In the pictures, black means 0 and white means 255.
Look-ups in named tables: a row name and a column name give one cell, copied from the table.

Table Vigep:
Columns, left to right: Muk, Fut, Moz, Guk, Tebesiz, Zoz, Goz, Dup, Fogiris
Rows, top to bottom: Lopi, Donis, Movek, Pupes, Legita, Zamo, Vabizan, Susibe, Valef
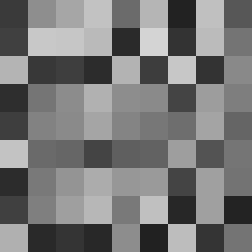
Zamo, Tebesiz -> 95
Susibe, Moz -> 159
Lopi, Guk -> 194
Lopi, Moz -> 166
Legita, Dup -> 164
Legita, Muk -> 62

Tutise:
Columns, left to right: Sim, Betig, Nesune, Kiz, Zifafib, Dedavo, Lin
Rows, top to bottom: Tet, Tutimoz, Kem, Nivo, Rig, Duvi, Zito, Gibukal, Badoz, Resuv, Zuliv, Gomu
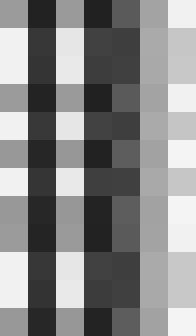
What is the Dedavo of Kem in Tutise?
169
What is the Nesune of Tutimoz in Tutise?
230
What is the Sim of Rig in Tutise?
241
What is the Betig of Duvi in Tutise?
38
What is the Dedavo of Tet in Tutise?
163
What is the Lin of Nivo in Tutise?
241
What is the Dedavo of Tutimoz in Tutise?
170
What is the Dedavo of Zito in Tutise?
169

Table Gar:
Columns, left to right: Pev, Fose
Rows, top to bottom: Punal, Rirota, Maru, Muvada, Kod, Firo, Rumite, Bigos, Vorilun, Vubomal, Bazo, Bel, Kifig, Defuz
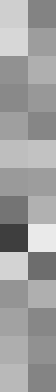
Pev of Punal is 207
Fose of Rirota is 157
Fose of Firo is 194
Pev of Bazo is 148
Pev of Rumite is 154
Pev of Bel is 162
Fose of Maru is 175
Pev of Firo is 190
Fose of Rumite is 157
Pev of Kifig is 174
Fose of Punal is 131
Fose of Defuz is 132

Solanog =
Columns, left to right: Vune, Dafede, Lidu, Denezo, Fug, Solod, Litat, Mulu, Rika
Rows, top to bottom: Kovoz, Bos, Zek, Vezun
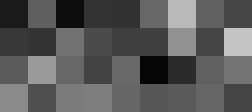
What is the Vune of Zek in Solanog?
91
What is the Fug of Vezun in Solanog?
102
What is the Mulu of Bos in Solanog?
69
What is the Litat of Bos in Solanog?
145
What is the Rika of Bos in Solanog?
197
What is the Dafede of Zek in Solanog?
154
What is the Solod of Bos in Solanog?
64
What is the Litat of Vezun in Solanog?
90
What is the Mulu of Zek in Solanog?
96
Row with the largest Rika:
Bos

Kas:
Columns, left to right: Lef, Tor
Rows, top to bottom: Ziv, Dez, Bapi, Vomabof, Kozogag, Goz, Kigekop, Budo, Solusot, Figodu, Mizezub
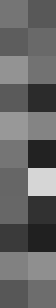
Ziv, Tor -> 88
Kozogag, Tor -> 132
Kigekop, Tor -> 214
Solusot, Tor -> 32
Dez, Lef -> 93
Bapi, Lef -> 147
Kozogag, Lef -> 152
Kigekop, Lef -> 102

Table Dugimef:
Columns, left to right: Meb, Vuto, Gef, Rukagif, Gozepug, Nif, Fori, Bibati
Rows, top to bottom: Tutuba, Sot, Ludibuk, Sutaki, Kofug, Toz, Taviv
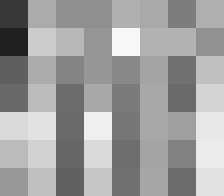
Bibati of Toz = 235
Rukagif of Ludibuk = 150
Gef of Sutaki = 108
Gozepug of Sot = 247
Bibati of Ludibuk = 192
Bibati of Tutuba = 175
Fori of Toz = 129
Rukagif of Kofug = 239
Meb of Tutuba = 56
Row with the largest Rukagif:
Kofug

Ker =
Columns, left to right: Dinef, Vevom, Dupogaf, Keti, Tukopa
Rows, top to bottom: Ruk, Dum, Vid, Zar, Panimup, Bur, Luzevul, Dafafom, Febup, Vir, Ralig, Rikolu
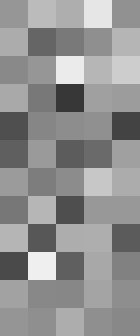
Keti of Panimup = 144
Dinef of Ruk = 150
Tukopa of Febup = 91
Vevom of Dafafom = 182
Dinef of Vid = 137
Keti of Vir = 168
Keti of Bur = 106
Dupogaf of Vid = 235
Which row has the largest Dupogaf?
Vid

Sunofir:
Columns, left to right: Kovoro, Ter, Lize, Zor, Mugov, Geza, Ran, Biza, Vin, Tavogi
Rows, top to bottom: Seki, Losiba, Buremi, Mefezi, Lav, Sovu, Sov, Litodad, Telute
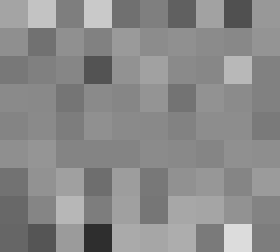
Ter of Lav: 138
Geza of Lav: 137
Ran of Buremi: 138
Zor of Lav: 144
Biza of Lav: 141
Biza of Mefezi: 146
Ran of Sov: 145
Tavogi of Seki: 152
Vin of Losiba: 136
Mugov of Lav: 138
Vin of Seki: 80
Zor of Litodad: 125
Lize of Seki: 126
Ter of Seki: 195
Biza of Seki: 162
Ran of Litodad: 167
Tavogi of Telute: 125
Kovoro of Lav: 132

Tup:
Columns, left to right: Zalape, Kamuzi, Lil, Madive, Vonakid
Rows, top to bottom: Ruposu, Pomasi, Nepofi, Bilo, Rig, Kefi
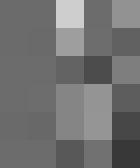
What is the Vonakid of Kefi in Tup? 56
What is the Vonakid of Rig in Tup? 71
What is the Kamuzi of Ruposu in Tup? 107
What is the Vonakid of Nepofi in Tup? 126
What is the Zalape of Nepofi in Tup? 108
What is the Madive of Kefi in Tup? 113
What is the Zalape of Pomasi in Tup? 107
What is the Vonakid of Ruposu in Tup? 146
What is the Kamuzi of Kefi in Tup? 108
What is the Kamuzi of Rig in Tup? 104
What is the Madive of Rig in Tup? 149
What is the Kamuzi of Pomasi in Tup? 106
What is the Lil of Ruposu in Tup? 206
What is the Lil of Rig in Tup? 133
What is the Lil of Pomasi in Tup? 158
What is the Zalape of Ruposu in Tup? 107

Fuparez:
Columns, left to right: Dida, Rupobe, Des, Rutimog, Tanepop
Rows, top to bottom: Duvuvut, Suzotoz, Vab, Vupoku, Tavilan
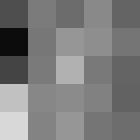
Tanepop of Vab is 100
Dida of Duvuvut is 78
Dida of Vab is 68
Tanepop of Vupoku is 98
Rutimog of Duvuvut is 137
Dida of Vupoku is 193
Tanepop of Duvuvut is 100
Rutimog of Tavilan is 117
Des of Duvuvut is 108
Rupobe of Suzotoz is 119
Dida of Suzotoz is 12
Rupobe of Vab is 122
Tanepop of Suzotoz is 117
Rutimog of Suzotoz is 142
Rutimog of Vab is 121
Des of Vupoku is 139
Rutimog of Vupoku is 129
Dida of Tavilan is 216
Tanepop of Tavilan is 109
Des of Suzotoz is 150
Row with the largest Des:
Vab

